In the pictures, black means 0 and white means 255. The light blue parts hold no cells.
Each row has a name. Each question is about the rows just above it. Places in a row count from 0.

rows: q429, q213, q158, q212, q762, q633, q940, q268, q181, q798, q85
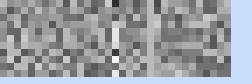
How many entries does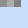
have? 3
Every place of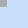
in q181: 4 6 13 18 22
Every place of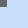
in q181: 5 8 10 15 23 30
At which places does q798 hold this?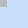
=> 2 3 7 11 17 19 21 24

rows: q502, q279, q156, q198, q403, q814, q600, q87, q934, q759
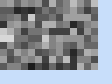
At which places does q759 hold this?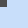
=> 5 9
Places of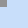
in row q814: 9 10 11
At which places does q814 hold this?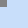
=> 7 13
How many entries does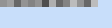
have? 14
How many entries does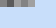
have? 5
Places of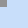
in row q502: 0 3 5 11

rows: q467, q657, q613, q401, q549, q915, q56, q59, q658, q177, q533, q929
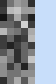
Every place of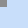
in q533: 0 3 4
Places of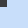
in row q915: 0 3
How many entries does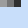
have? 3
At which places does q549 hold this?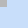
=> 0
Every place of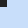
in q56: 1
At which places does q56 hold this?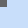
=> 3
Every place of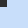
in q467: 0 4

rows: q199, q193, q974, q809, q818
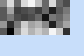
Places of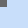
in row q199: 2 6 8
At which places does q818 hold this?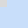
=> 3
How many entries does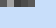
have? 5
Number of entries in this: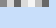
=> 7
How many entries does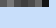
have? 7

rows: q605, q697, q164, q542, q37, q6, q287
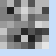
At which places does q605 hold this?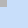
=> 1 3 5 6
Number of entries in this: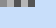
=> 5
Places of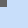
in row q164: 2 4
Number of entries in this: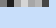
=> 7
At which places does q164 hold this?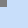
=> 0 1 5 6
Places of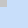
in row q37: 0
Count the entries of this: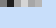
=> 6

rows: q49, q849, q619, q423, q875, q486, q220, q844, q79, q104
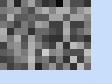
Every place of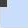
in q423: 2 7 8 10 11
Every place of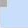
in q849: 6 8 9 12
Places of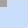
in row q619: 7 8 10 11

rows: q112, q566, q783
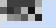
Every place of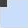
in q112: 1 2 3 4
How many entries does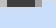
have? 6
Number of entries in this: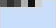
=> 6
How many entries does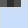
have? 3

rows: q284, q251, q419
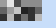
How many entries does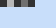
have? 5
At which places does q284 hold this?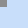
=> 3 4 5
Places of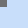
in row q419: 3
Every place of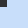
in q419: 0 2 4
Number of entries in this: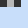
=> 3
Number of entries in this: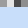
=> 4

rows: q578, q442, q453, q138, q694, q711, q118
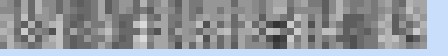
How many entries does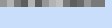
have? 15
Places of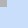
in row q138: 1 4 7 35 54 60
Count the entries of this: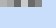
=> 6
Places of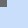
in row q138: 11 18 25 31 33 36 51 58

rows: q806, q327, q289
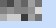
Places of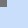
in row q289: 5
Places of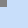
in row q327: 0 2 3
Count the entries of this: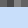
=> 4
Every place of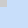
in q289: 1 2
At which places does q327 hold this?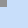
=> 1 4

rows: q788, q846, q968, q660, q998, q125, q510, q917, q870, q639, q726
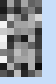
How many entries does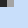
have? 2
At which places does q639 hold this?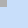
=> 1 4
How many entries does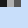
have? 3
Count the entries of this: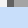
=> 4

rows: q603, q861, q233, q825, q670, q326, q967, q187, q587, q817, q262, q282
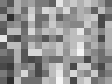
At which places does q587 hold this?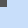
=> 0 1 3 5
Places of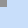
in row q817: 2 4 6 15

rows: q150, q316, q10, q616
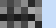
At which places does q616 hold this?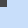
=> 1 3
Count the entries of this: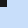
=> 1
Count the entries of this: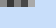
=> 5
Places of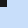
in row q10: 0 2 4
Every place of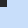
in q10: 1 3
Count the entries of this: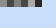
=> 6

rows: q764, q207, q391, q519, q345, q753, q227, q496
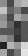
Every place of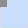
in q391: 0 3
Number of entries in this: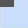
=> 2
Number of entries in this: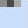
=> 3
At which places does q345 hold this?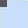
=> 0 1 3

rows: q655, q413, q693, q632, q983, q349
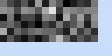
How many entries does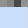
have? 4
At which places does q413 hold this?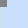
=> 1 4 10 12 13
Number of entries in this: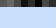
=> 8

